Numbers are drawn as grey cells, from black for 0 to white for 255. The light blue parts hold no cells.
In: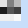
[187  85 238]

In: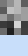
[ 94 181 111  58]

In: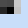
[200   2]

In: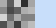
[165 174 172 148]

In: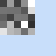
[255  88 121 188 228]

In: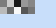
[134  86]

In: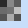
[ 90 113  84]
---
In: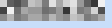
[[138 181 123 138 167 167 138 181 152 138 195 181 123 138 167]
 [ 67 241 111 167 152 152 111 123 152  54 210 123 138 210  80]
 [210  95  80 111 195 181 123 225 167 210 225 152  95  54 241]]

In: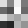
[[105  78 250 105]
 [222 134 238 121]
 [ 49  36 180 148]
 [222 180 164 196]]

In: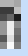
[[ 59  59 192]
 [180 180 166]
 [150 237 138]
 [138 250 126]
 [150 237 114]
 [ 87 221 102]
 [ 74 102  29]]

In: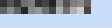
[[ 98 139  98  37 139 151 111  69 176 111 176 203  69]
 [ 53  84  53 111 126  53  69  37 139  84 126 139  98]]

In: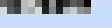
[[217  90  65 187 172 217  34 130  34 172 201 146 130]
 [103  77  49 187 201 116  20 146  20  49  90  77   5]]

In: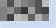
[[129  68 187 175  98 175 129]
 [143  83 159 129 114  83 187]
 [129 143  98  53 159  83  68]]

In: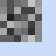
[[137  80 167  64  64 167]
 [ 80 182 151 137  64 137]
 [167  50 121 109  50 137]
 [121  80 109 121 196 151]
 [167  34  80  96 167  80]
 [ 96  96  64 151 196 137]]
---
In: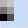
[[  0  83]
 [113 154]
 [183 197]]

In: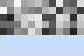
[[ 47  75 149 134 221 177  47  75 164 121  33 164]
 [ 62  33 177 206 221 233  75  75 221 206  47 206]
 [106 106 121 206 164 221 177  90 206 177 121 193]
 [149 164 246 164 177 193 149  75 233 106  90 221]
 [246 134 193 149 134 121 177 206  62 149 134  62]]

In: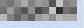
[[114 155 114  86 143  74  99 195  47 114  99]
 [129 114 143 169 129 155 143  86 195 129 143]
 [183 129  99 129  99 155 169 143 183 169 169]]

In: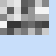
[[121  78 150 121 188 121 202]
 [135 202 231 163 150 176 176]
 [188 216 231  93 107 202 135]
 [216  93 216  78 150 244 244]
 [244  53  53  93 107  78  65]]

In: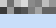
[[ 56 150  68  83 126 163  99  99]
 [202 112 190 218 138 126 190 150]]

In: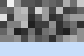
[[ 61 128 128 188  32  61  61 143  47  86 112  47]
 [ 86 241 143  86  86  73 112 100  86 172 112 201]
 [100 143  32  47 112  47 112 128  47  32 100 143]
 [112 100 172 188  73 214 157  73 188  61  73 100]
 [128 128 143  73 128  86 100  47 112 157 172 143]
 [226  61 172 172  47  86 157  47  61 128 157 157]]
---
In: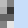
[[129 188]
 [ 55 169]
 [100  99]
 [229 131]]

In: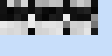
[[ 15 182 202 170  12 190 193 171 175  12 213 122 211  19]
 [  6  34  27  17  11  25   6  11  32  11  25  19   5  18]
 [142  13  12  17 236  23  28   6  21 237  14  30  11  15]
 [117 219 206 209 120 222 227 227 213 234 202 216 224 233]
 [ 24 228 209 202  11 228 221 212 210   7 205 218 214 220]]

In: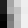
[[238 217 166  31]
 [236 193 174  30]
 [240 200 121   8]
 [240 197 130   1]]

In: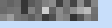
[[132  78 140  69 117  64 140 129 104  90  54 109  99 109]
 [113 188 171 143 112 140  99 206 103 129  55 117 114 106]
 [109 128  84  50 128 138  80  60 116  94 110 116 156 134]]

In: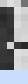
[[114 210 222 203]
 [212 223  62  53]
 [200 213  52  41]
 [207 220  52  48]
 [210 210  46  57]
 [215 209  52  54]
 [ 41  56 213  60]
 [217 222  49  53]
 [207 217  53  55]
 [214 219  44  48]]

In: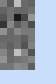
[[ 99 106 190  89 129]
 [112 103 103 113  99]
 [149  71  27 113  85]
 [ 77 115  93 136  53]
 [121 121 135 103 145]
 [120  94 107 105 104]
 [128  83 111  97 110]
 [ 83 135 192 104 132]
 [131 120 114 106 148]
 [ 95 133 138 118 118]]

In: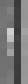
[[150  58 114 111]
 [150  63 128 116]
 [149  62 119 118]
 [152  63 112 119]
 [163  58 206 115]
 [154  67 191 112]
 [150  62 141 116]
 [154  63 161 110]
 [149  63 114 113]
 [151  60 113 115]
 [150  61 119 113]
 [152  59 123 117]]

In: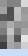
[[216 132 129 147]
 [152 192  79 162]
 [159 187  81  89]
 [150 148 171 140]
 [165 126 196 125]
 [228  84 172  93]
 [207 153 166  62]]
